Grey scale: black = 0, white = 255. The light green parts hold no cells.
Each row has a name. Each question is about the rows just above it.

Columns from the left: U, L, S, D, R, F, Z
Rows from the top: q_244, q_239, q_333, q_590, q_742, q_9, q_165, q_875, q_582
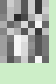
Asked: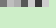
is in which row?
q_239
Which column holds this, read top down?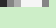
S
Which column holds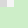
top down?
F
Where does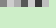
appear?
q_742
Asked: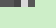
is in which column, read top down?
D
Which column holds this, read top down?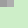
U
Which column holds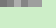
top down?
U

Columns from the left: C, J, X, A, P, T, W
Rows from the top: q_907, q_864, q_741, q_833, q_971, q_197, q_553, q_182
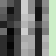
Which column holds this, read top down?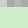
A
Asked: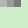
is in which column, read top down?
P
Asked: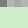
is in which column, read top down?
W
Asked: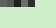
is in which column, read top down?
C
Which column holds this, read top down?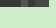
X

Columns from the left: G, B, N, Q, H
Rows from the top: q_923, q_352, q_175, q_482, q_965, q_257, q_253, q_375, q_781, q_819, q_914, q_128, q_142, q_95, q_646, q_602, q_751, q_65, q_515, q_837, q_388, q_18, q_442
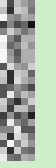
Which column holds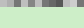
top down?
Q
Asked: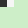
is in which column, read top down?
B
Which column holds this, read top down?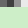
B
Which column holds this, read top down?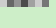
H

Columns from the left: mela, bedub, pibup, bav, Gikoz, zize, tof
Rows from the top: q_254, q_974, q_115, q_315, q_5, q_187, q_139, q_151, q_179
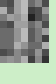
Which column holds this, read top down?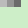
bav
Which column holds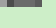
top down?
bedub
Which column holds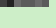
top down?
Gikoz
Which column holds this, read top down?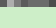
mela

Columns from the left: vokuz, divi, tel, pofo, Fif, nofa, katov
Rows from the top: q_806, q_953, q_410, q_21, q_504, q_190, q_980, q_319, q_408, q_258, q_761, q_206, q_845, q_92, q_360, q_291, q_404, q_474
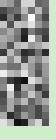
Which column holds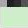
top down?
tel
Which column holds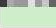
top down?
Fif
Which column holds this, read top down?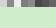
vokuz
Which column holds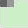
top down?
pofo

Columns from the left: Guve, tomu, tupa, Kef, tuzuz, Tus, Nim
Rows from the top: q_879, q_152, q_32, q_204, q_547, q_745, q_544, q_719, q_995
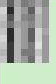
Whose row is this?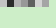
q_547
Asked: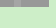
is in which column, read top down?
Nim
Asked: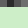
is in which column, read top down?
tomu
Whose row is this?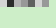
q_745
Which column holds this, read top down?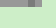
Kef
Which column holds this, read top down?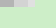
Tus

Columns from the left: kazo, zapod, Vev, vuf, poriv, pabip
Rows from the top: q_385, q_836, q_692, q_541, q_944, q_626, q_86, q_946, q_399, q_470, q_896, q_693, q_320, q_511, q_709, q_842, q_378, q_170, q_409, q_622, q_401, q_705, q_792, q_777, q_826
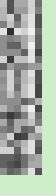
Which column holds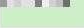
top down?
poriv
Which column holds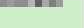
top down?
kazo
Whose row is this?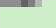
q_709
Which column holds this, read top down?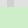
poriv
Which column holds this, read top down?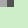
pabip
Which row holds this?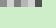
q_693

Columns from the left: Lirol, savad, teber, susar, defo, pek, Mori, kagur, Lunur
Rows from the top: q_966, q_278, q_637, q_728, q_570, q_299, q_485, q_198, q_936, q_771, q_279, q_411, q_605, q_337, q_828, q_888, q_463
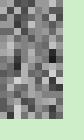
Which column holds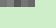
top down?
Lirol
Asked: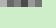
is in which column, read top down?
susar
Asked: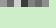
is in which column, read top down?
Lunur
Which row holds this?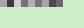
q_463

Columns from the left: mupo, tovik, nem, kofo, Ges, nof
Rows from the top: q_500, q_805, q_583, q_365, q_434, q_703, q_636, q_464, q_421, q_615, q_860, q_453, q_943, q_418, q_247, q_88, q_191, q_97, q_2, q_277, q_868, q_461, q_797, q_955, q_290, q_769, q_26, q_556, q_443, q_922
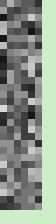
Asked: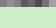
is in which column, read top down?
nem
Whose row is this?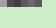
q_805
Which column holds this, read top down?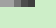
tovik
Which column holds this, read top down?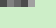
tovik
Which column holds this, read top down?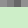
tovik
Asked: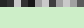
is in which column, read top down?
Ges

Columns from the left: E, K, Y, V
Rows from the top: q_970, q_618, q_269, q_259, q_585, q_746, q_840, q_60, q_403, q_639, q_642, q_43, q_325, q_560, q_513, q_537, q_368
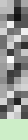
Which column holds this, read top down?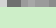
E
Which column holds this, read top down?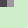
Y
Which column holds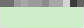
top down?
E
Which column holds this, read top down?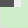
V
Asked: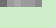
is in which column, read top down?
E

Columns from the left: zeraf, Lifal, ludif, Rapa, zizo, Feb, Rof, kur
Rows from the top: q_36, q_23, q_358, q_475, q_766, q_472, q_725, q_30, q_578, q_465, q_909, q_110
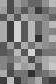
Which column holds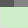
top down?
zeraf
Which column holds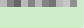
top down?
kur
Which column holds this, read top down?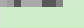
zeraf
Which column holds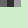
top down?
Feb
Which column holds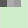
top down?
Rapa

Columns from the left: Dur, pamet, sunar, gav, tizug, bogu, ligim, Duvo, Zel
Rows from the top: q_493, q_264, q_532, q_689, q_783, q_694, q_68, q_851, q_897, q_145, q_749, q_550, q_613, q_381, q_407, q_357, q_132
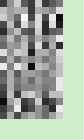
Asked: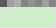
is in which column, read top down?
Duvo
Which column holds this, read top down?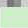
sunar
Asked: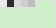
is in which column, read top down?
Zel
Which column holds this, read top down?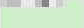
Zel
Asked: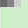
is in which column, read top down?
tizug
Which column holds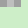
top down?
gav

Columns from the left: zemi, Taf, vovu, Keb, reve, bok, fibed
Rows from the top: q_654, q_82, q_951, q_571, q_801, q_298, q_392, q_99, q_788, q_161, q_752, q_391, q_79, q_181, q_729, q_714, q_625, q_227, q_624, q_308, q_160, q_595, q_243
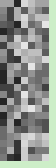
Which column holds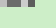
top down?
Keb
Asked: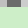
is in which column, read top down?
Keb
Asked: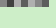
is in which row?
q_82

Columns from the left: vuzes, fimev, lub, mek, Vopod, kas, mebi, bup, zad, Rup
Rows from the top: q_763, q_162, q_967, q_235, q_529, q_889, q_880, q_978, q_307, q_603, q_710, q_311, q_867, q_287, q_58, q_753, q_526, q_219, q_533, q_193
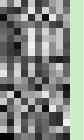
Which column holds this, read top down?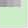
lub
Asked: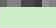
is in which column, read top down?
mek

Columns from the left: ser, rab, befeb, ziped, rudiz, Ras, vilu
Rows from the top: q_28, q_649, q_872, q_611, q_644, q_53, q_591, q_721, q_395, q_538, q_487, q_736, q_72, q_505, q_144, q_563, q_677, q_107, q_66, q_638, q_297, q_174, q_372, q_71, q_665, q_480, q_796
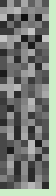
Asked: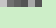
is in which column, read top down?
vilu
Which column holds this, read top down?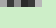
rudiz
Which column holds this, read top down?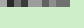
rab

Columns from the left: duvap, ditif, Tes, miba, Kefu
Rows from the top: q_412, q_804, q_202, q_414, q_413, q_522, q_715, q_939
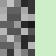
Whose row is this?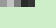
q_412
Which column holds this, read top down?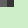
ditif
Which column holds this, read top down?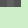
ditif

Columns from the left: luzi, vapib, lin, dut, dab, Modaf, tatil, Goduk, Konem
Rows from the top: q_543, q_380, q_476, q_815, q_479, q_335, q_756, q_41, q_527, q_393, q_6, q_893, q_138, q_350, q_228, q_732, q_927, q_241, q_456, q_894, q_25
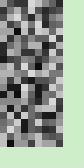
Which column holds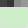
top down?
Konem
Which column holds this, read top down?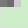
Goduk
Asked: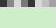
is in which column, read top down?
dut
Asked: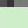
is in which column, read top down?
tatil
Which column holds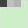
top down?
vapib

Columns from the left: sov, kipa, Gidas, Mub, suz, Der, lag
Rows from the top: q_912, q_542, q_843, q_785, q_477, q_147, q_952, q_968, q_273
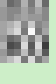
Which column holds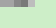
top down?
Mub
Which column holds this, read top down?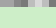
Mub
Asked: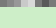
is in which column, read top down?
Gidas
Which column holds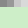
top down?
Gidas
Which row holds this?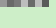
q_968

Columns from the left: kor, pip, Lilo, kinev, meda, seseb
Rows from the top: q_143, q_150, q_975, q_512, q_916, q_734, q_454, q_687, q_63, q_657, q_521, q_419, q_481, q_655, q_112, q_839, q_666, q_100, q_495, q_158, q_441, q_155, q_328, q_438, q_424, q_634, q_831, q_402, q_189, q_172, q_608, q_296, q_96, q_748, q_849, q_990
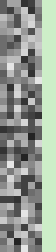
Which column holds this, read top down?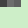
seseb
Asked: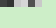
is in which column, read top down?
meda

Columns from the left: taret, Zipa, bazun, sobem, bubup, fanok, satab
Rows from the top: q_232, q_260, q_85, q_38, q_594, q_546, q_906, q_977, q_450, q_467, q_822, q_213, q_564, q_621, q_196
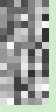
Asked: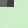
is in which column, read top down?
bazun
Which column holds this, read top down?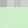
fanok
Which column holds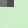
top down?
Zipa

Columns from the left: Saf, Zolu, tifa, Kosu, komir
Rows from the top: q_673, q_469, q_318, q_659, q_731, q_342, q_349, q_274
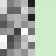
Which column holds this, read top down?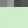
Zolu
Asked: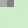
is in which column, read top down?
Zolu
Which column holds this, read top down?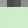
Zolu

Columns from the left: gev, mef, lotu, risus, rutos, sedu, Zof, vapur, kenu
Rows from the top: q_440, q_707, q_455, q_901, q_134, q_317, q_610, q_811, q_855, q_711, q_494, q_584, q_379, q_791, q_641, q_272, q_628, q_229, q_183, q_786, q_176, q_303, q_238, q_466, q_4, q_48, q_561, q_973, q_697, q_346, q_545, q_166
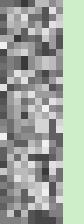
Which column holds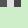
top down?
gev
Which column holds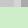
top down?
sedu
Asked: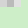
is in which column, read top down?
lotu
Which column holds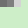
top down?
rutos
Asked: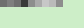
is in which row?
q_711
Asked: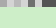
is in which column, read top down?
rutos

